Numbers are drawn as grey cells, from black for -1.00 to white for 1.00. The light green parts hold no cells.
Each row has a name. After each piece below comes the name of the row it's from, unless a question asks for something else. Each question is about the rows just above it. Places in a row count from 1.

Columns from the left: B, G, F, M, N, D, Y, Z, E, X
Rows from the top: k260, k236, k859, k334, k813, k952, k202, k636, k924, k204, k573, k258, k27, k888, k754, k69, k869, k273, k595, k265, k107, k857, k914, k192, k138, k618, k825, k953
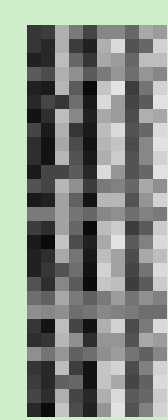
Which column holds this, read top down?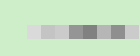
Y
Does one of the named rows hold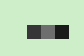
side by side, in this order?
yes
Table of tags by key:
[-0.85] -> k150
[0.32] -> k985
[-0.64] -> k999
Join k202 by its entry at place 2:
k999

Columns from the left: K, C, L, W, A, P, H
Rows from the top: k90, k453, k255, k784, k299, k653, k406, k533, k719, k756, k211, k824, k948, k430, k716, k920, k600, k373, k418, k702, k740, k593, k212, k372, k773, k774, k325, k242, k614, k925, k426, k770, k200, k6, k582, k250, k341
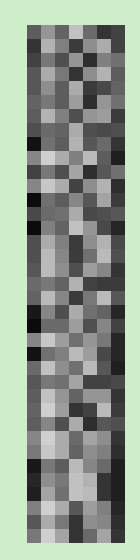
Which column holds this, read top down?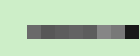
K
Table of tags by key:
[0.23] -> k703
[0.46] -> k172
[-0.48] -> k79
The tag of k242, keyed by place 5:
k79
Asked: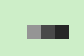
k716
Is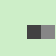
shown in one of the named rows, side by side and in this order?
no

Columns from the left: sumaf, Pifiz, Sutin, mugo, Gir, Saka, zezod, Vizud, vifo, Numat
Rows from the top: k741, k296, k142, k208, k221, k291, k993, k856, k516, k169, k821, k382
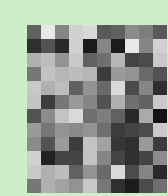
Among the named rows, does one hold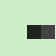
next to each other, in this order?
yes
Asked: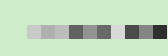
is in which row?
k221
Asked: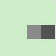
k516
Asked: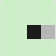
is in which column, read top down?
zezod

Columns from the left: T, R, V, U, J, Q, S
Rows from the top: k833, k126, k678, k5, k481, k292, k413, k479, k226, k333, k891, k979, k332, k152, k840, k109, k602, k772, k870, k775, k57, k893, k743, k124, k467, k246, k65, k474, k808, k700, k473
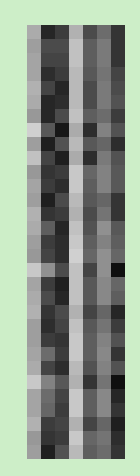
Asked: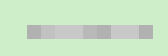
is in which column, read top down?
U
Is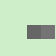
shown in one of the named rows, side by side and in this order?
yes
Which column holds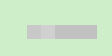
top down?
U
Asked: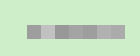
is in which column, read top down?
T

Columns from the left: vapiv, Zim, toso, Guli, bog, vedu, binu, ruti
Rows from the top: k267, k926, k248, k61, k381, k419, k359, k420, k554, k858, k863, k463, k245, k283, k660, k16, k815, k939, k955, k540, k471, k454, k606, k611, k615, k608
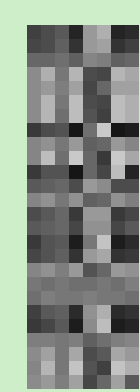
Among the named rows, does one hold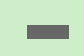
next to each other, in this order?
no
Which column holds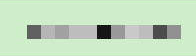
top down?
binu
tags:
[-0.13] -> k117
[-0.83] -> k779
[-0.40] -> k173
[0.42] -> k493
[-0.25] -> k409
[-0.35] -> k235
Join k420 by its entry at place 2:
k173
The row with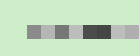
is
k419
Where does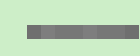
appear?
k540

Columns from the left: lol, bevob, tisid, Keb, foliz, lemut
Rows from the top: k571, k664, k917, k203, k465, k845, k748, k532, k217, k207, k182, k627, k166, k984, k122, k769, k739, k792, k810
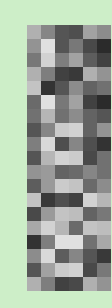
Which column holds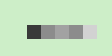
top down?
Keb
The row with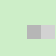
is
k207
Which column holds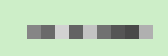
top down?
foliz
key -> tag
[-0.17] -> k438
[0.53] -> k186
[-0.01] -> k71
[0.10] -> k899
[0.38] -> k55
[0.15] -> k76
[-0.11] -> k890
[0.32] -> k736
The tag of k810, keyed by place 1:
k55
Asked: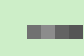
k748
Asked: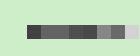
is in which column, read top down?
foliz
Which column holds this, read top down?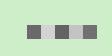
foliz

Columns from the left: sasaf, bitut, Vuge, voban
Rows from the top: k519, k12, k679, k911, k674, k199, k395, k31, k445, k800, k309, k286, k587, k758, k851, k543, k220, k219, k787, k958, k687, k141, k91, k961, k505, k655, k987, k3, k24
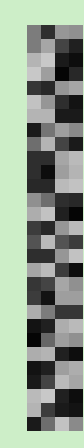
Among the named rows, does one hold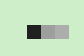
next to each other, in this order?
yes
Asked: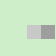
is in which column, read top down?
bitut
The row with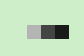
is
k445
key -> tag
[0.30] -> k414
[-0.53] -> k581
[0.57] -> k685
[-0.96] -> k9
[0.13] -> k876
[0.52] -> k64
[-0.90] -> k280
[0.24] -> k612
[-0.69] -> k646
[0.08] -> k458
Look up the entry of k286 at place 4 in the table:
k64
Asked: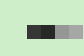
k674
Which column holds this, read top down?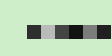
bitut

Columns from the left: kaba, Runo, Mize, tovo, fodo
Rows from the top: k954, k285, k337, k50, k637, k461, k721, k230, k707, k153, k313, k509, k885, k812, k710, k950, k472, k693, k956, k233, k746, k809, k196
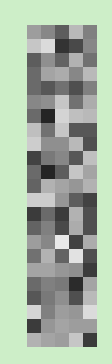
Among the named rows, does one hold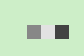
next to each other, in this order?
no
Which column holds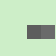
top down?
kaba
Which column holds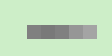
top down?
Runo
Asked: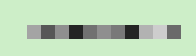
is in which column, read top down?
Runo
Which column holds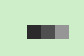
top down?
tovo
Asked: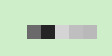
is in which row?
k721
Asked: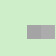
k50

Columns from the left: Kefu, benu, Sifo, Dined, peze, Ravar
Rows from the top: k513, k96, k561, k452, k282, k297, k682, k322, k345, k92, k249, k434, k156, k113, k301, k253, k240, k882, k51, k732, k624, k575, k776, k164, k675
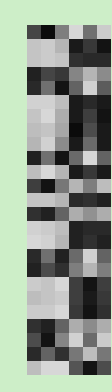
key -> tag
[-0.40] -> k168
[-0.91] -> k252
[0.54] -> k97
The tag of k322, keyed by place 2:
k97
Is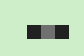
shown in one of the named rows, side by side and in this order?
no
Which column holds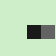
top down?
Ravar
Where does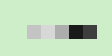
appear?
k682

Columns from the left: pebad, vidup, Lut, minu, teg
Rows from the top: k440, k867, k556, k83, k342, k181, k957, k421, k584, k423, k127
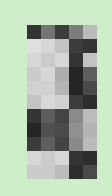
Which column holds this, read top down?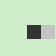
teg
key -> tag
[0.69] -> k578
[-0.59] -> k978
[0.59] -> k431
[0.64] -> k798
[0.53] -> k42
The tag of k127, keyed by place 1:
k431

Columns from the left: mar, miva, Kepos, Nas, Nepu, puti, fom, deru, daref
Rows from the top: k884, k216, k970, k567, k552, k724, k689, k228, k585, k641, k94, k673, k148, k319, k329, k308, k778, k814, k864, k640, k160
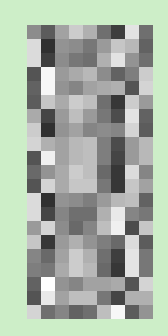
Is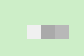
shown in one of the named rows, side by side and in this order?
no
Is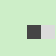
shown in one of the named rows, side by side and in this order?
no
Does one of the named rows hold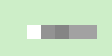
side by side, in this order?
yes
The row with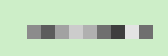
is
k884

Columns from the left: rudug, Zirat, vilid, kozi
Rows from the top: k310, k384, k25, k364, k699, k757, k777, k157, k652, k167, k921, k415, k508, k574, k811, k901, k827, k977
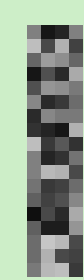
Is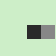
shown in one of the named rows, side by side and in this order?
yes
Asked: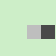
k384
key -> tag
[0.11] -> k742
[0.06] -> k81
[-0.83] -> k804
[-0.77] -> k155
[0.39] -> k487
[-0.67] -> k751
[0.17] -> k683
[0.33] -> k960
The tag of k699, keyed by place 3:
k742
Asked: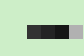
k157
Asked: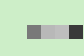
k977

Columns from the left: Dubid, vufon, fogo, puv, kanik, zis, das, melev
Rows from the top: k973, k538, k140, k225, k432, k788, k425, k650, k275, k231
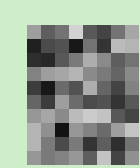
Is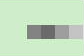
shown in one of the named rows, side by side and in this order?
yes
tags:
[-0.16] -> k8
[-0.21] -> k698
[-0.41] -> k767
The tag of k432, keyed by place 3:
k8
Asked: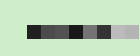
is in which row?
k538
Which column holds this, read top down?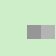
Dubid
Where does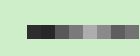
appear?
k140
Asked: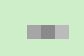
k425
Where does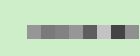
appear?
k231

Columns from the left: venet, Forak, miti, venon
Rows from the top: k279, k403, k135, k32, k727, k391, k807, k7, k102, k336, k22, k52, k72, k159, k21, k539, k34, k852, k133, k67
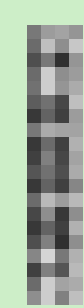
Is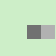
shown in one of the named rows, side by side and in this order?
no
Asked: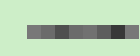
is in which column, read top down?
venet
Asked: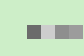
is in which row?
k32
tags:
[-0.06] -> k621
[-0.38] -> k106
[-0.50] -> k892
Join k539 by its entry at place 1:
k106
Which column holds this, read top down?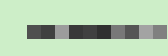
miti
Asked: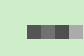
k22

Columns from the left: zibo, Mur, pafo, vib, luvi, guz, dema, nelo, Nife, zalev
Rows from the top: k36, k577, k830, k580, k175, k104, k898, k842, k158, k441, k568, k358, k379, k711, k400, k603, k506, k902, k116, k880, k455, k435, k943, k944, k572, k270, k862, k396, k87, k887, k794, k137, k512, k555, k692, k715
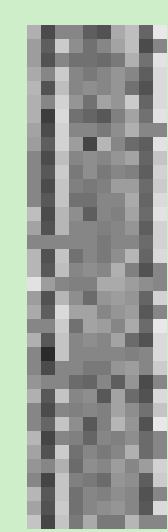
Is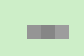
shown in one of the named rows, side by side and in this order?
no
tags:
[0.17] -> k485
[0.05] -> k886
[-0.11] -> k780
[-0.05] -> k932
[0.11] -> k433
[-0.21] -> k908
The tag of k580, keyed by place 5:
k932
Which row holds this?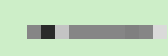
k944
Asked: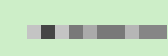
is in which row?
k715
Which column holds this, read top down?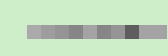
dema
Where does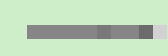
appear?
k603

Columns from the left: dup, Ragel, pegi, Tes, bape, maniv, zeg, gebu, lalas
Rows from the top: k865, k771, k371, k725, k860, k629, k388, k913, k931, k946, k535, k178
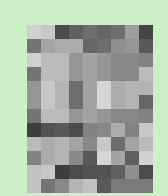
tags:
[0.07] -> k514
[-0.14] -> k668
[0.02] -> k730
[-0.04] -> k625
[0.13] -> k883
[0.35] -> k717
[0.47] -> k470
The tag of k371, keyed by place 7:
k514
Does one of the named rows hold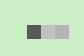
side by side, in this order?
no
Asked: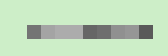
k771
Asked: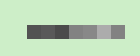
k913
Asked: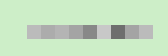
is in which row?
k931
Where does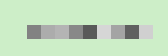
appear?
k946
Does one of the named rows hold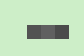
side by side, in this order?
no

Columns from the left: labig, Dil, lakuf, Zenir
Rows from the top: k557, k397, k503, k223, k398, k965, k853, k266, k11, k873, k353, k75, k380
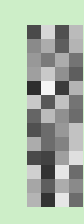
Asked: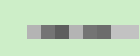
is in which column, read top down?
Zenir
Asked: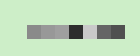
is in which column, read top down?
labig
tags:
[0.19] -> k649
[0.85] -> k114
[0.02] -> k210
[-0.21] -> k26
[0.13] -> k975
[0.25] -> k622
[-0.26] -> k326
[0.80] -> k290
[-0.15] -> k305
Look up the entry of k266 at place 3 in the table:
k649
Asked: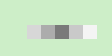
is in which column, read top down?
Dil
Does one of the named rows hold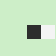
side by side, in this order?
yes

